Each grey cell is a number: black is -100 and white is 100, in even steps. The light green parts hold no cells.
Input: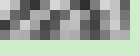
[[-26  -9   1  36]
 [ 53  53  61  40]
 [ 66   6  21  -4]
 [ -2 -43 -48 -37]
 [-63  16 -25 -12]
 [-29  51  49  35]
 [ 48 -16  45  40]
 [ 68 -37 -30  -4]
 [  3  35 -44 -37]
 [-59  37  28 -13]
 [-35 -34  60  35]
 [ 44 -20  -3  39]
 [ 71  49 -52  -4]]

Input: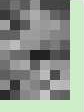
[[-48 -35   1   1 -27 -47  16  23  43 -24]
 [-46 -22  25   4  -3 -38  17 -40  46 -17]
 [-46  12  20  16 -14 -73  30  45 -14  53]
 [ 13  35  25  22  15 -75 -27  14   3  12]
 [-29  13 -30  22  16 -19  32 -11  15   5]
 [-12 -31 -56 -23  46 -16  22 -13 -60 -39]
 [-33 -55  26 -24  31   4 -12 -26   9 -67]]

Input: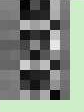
[[ -3  -8 -17  -7  -7 -16 -20  -7 -12 -18]
 [ 40  36 -70  52  79  11 -74  32  14 -93]
 [-78 -71  40 -75 -55 -33  49 -71 -49  33]
 [-37 -75  25 -63   9 -83  12 -74 -85 -16]
 [-95 -84  47 -85 -47 -32  61 -85 -55  30]
 [  2  -1 -17  -5 -26 -12 -21   1  -4  -5]
 [  3  -4 -15  -8 -26 -18 -21  -2  -9  -4]]

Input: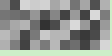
[[ 39  -3  21  39  68]
 [-37  70 -46 -42   4]
 [ 30 -48  20 -55 -49]
 [ -9  21  70 -40 -14]
 [ 49 -48  34  44 -26]
 [ 31   5 -41  43  44]
 [ 65 -38 -61  58  -4]
 [ 60  18 -15  -5  30]
 [ 67 -19  41 -44 -48]
 [-40 -13  32  26  -1]
 [ 10  -8   8  46  38]]

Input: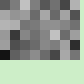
[[ 40 -36 -11  24 -65  -8]
 [-45  28   4 -15  26  32]
 [-11 -18  13  51  -1 -44]
 [-32  31  12   4   7 -16]
 [ -1 -16  -4 -12 -16  10]
 [ 51  22  -8   5 -27  -9]
 [ -3  16  37 -55 -38 -25]
 [-29  31  41  20  24 -85]]

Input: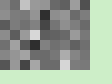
[[-37  -2 -17  -6 -13  -8  -5]
 [ 23 -16  -1  21 -24   4  -3]
 [-25  17  12 -18  -5  35  68]
 [-18  11  -8 -23 -12  -7 -16]
 [ 17 -63 -45 -26   1 -16 -15]
 [ 20  16   1  69 -64 -15  30]
 [ 52  -4 -11  21 -31  28 -46]
 [-14  -3  -3 -27  26  17  19]
 [  6  11 -29  10 -12   5 -33]]

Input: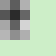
[[ 39 -20  66  37]
 [-27 -66 -24  12]
 [ 18 -33  31  43]]

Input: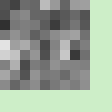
[[ 25 -35 -32 -11  -1 -12   0  14  12]
 [ 22 -18  -8  26 -21 -55   3   5  -2]
 [-21 -30 -27  20  47  56   4 -16   7]
 [ 20 -39 -53  10   3   8  14  -3  -5]
 [ 47 -21 -28 -10 -42 -38 -12  -5 -21]
 [-19 -20  -5 -25   5  17  -3  15  10]
 [-15   7  -1   0  34  -9 -41 -35  -3]
 [-48  -1  -6  14  25  52  38   2 -20]
 [-36 -39 -62  -5  78  64   1  30   8]]
